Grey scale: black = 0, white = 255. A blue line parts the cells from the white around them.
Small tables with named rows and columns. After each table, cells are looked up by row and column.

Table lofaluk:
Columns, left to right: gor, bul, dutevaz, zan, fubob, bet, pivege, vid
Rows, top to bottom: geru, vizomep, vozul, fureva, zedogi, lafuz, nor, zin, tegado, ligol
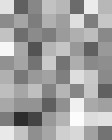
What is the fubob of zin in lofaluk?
144
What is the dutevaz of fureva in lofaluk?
83
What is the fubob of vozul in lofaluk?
155
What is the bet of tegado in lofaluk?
252
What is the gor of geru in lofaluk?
226
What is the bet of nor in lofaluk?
134
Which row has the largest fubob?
ligol

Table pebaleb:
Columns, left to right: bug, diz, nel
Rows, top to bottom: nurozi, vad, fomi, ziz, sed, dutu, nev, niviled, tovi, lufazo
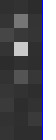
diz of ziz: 202
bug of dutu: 50
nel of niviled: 50
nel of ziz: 47
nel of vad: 52
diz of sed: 49
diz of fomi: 57
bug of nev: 54
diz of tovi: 47
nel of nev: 46
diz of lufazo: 46
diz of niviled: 45

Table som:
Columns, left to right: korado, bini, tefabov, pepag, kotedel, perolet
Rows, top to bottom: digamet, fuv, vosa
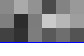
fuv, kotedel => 182
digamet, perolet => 153
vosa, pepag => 89
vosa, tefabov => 125
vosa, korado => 65
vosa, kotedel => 110

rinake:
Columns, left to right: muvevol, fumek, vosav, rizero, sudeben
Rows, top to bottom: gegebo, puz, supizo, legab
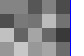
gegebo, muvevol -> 132
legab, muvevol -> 151
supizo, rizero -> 103
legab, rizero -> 166
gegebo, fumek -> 132
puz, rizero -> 187
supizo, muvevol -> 193
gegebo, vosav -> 86
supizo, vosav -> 165
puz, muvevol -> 78
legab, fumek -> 199
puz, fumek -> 121
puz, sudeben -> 114
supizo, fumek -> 100
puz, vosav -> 116
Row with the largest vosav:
supizo

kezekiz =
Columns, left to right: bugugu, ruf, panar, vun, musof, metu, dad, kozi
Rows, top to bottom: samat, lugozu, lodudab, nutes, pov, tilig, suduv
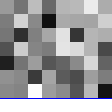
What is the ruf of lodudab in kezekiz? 47
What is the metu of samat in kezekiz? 185
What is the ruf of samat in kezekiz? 116
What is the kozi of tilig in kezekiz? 125
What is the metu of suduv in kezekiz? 84
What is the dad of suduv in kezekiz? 184
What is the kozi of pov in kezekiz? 99
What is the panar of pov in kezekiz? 157
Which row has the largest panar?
suduv

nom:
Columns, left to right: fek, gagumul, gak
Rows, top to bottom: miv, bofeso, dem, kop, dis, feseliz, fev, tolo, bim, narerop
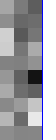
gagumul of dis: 128
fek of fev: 170
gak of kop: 171
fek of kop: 205
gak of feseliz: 19
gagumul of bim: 107
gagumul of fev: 110
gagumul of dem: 89
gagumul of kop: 118
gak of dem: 118
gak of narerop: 134

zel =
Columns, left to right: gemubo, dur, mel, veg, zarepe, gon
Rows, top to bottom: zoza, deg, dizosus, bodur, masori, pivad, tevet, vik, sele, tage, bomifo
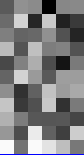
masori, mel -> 174
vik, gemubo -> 197
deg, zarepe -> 33
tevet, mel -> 97
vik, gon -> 122
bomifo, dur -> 115
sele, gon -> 69
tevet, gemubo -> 142
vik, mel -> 80
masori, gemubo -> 72
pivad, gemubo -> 100
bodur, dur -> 84
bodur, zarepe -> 130
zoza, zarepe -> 135
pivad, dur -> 210
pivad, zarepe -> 158
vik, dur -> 57
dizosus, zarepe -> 82
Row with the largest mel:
bomifo

